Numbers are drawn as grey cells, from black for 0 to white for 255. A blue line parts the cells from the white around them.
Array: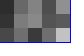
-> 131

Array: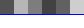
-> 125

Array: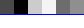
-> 204

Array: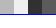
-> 49

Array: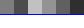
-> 193

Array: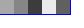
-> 60

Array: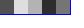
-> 179
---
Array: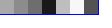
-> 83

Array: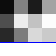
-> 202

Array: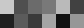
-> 151

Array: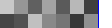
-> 144

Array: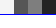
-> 35

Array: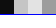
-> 157
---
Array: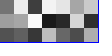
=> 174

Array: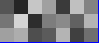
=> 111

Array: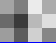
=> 134

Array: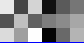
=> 180

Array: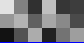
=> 158

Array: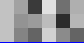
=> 100

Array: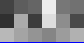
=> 177
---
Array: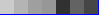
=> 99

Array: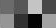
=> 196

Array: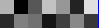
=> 35

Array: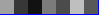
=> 191

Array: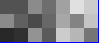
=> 224

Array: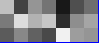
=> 79

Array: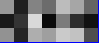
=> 166

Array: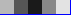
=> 136

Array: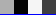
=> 245
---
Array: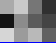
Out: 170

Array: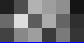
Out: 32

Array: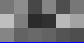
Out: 119

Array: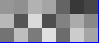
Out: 150

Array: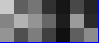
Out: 202

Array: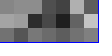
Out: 134

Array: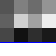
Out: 84
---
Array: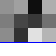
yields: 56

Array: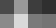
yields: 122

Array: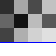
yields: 188

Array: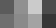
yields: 163

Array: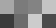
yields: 204

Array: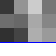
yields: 168

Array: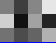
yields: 162

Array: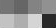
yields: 213

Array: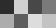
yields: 221

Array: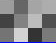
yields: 188
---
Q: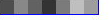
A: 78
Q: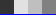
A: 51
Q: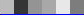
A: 187
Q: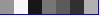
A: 149
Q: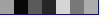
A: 160
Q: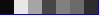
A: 10
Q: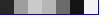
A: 40
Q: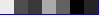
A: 235
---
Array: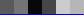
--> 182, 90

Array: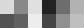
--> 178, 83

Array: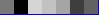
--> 98, 120

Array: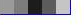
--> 197, 154

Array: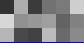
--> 207, 181

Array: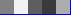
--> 173, 129

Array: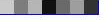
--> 50, 202

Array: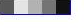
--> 17, 88

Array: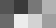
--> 178, 106

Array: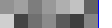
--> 98, 207
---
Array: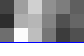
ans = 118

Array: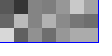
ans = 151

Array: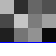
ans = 117

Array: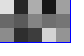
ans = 61

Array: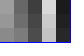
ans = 76

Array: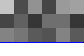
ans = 83

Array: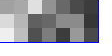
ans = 60
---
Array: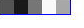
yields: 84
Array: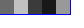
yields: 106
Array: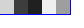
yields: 212
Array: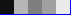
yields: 16
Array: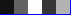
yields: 18
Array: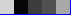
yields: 212
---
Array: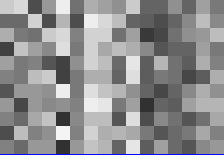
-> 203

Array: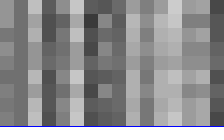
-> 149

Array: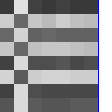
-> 57

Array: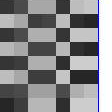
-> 53

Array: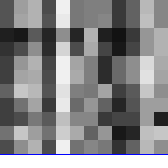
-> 84

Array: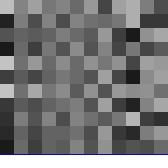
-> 189

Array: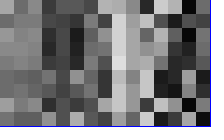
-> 166

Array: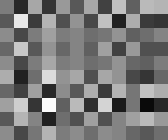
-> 124
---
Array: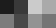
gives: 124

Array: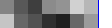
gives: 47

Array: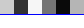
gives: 246

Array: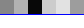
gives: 8

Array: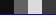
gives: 15

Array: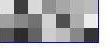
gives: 204

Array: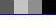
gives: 90

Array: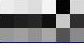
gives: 146

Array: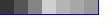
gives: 207

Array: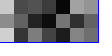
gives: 67
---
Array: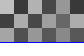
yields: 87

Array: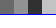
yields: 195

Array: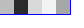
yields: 167

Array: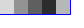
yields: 183

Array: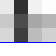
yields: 209

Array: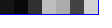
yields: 209

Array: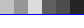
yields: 37

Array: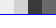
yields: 105
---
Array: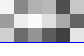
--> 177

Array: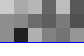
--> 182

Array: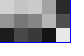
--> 202

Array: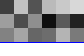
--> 83

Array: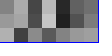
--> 70

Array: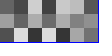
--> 207

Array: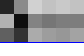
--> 209
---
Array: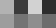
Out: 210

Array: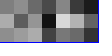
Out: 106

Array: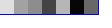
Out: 141

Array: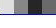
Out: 38

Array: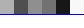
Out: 143

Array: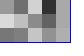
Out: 210

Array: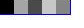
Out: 74
